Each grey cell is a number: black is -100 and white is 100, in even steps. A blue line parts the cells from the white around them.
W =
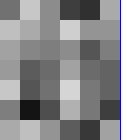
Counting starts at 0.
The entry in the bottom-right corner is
27
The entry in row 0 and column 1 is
56
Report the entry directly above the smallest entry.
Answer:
-33
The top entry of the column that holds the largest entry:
-51
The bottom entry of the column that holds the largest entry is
-28
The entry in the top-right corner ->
33
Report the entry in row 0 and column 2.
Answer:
10
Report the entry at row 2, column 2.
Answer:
-1
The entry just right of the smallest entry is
-39
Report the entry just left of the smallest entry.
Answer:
-1
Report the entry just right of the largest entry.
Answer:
-6
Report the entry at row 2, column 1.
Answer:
5
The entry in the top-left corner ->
-11

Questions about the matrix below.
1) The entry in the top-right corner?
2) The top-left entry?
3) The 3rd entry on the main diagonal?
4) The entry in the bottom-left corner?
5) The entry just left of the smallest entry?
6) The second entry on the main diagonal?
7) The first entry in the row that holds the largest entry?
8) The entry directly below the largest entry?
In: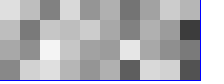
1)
43
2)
75
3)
91
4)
7
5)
22
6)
-4
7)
32
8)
75

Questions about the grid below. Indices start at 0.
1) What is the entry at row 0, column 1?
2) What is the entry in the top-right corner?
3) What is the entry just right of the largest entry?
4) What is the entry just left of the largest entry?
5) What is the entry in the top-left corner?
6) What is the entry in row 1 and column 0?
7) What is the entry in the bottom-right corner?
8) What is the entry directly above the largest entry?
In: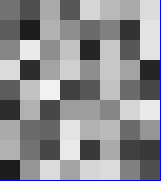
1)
-38
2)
72
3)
-50
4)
51
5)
-10
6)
-27
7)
-38
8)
28

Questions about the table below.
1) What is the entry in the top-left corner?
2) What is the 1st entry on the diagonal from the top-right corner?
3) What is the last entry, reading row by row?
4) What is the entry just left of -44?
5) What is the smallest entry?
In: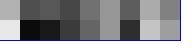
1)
39
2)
1
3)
24
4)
-32
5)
-91

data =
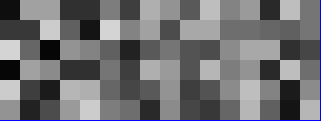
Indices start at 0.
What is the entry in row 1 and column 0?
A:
-56
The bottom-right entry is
43
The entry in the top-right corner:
-8
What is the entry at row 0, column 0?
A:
-89
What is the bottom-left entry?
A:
15
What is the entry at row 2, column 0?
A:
66
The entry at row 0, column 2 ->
26
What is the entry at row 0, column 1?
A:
26
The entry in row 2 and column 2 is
-95
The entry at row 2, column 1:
-20

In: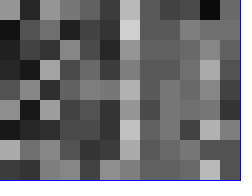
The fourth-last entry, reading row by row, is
-24
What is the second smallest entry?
-86
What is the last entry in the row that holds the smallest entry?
-18
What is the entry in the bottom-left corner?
-53
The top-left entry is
17
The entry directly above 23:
-64
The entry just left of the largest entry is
-59
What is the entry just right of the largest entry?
-30
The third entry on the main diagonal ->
-59
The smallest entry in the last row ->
-59
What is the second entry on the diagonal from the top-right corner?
-13
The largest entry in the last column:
-1
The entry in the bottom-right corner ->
-36
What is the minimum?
-91
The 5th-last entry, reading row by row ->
-24
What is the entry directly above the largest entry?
45
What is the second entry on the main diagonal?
-36
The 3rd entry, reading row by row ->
17
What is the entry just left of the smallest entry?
-42
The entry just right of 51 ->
-24
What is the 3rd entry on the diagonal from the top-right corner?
-18
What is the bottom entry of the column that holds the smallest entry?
45
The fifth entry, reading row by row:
-24
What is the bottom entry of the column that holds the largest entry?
-1

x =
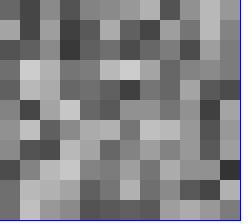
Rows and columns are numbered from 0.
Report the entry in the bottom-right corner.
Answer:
-3
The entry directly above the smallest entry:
24
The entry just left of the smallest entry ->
14
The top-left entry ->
-19
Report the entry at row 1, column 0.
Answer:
29
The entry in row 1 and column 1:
-45
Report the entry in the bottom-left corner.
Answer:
-13
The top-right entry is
19
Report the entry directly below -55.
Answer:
-8
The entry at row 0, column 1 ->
-45
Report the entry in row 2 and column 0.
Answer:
-35
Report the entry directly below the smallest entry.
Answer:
39
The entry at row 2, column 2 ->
8
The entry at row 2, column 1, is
-25

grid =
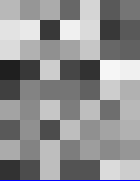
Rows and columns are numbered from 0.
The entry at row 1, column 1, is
83
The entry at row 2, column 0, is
72
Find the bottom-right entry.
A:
61
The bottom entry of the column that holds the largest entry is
72
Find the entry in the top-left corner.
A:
44
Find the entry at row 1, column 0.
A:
78
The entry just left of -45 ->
61
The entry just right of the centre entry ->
-24
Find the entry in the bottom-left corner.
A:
-61
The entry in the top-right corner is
-8
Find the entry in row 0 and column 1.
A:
18
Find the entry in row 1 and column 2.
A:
-56
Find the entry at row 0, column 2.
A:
34
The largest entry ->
93
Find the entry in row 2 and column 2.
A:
13
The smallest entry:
-76

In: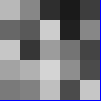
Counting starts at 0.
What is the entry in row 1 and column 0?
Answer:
-19
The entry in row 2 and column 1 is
-58
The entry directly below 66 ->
50
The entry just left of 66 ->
39
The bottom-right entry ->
55
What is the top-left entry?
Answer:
44
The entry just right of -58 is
22
